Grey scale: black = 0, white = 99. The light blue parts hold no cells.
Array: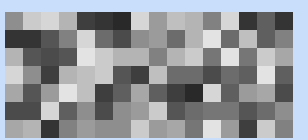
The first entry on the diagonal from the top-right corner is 20
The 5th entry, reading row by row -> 24
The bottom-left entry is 65
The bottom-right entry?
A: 50
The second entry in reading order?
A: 79
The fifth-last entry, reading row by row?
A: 88
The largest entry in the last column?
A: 65
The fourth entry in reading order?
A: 70
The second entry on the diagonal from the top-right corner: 37
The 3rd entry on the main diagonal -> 29
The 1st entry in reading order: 55
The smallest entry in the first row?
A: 16
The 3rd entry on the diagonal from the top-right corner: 46
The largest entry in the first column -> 83
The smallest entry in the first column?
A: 20
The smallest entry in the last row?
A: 20

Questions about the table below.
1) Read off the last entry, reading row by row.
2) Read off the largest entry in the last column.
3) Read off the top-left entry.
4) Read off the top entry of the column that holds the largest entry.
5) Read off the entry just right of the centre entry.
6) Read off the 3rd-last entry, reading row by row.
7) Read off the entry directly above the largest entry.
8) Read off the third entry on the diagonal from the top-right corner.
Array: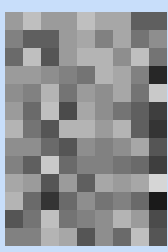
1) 33
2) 83
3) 60
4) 37
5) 60
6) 41
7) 24
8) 55

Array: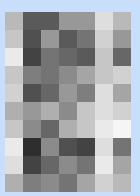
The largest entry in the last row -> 81
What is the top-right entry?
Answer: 72
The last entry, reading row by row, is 72
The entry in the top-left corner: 72
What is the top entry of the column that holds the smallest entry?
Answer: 35
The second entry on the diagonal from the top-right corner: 81
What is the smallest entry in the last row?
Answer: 45
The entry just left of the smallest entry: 91
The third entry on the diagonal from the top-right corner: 35
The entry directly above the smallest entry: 54
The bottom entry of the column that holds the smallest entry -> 49
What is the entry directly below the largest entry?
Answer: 45
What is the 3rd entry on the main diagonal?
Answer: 45
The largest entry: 95
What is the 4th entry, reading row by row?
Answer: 59
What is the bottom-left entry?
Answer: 68
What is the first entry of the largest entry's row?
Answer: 77
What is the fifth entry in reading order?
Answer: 59
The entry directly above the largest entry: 81

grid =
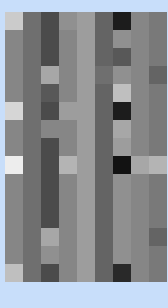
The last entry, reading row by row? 47
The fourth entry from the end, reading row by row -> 39
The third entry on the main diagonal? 29
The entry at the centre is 61
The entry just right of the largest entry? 43
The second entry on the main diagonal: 43
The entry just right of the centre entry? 39
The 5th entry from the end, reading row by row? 61
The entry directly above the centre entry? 61
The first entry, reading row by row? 79
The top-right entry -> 47
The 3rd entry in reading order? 29
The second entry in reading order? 43
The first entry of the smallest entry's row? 92
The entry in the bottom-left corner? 74
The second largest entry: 83
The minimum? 7
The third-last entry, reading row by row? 16
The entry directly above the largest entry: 52
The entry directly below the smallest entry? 56
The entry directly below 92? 52
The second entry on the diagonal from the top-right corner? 52
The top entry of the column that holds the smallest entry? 11
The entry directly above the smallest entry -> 61
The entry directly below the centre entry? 61

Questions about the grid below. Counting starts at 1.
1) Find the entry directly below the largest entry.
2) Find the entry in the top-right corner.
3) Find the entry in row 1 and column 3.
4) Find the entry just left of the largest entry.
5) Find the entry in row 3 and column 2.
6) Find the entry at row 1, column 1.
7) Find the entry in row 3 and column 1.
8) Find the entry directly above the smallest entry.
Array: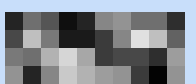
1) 28
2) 18
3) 33
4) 52
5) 43
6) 14
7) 47
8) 18

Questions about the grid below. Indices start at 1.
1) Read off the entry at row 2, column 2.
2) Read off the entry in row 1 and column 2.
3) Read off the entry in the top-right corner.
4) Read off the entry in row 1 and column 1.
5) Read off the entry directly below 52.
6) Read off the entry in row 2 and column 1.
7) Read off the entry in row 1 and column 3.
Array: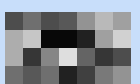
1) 77
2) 43
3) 62
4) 30
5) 43
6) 67
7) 30

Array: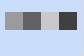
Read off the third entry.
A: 78
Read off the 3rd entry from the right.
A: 38
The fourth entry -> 25

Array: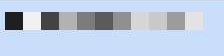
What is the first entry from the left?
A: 12
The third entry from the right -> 78
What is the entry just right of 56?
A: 83
